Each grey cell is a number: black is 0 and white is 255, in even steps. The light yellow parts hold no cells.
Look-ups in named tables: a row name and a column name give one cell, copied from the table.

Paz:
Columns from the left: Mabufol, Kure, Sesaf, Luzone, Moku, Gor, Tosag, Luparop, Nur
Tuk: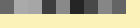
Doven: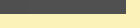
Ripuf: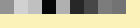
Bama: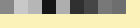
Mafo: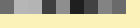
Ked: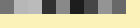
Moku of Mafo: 142
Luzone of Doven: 80
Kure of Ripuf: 209
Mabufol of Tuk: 103
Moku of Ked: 137
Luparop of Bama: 120
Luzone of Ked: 49
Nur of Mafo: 106
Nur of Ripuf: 115
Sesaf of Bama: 182
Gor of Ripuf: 39
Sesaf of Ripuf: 192
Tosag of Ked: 70
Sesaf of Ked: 187
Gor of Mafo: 31
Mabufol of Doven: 79
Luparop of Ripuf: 124
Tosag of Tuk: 72
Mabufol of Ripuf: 146
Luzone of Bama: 22

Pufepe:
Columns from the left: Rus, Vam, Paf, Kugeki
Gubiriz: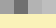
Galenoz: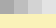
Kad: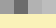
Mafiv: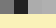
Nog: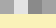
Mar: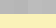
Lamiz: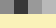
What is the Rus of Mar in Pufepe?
184
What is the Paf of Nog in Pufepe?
138
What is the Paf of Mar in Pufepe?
188
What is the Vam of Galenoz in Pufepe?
190
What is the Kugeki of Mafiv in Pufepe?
176
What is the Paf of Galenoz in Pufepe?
211
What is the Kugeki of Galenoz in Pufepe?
227
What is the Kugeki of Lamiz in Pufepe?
185
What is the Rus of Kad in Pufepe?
158
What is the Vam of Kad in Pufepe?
108
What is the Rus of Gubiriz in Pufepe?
161
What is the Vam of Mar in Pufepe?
182
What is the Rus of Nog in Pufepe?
168
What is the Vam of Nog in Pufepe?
227
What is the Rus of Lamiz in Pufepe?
139

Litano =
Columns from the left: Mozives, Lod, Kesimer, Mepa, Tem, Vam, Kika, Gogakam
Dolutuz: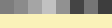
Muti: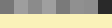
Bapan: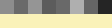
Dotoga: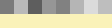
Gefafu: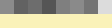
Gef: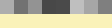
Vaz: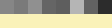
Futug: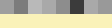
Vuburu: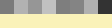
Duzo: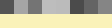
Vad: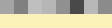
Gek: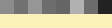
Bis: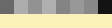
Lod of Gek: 113
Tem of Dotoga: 129
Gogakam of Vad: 139
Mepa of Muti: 159
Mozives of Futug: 158
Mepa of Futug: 169
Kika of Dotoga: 219
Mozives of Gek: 140
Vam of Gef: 191
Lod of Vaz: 122
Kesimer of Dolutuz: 165
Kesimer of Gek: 150
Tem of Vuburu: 126
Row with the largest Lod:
Dotoga

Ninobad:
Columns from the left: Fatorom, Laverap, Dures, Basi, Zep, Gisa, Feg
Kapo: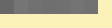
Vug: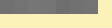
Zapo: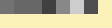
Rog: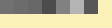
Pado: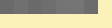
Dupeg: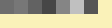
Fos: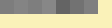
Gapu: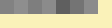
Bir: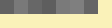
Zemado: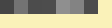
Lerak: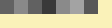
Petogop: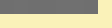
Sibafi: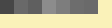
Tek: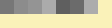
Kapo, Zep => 112
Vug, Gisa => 113
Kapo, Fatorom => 103
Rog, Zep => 129
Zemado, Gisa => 131
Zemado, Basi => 77
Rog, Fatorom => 113
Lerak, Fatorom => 98
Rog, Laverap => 108
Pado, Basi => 110
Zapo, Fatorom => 114
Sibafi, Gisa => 109

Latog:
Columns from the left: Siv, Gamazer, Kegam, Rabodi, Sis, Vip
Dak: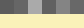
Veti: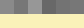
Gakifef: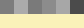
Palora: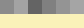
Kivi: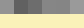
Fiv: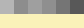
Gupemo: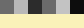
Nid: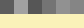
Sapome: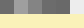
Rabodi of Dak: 97
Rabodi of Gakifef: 140
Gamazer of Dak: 102
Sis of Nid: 145
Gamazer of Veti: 119
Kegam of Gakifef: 122
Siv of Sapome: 108
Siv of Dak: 92
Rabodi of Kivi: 134
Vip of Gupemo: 13
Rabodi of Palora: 128
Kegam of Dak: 170
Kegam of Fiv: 159
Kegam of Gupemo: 44
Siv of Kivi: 147
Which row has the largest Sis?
Gupemo

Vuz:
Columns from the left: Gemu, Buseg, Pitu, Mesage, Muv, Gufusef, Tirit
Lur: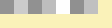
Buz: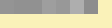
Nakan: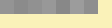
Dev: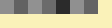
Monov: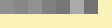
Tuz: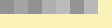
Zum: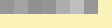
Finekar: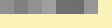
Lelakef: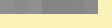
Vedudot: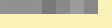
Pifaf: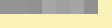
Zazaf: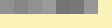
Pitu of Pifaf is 145
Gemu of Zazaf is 145
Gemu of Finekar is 144
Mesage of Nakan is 152
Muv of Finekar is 112
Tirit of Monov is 115
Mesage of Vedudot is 122
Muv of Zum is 174
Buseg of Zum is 163
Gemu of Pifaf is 148
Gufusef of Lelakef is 134
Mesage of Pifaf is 167
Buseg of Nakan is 139
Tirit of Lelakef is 139
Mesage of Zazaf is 154
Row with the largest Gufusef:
Zum

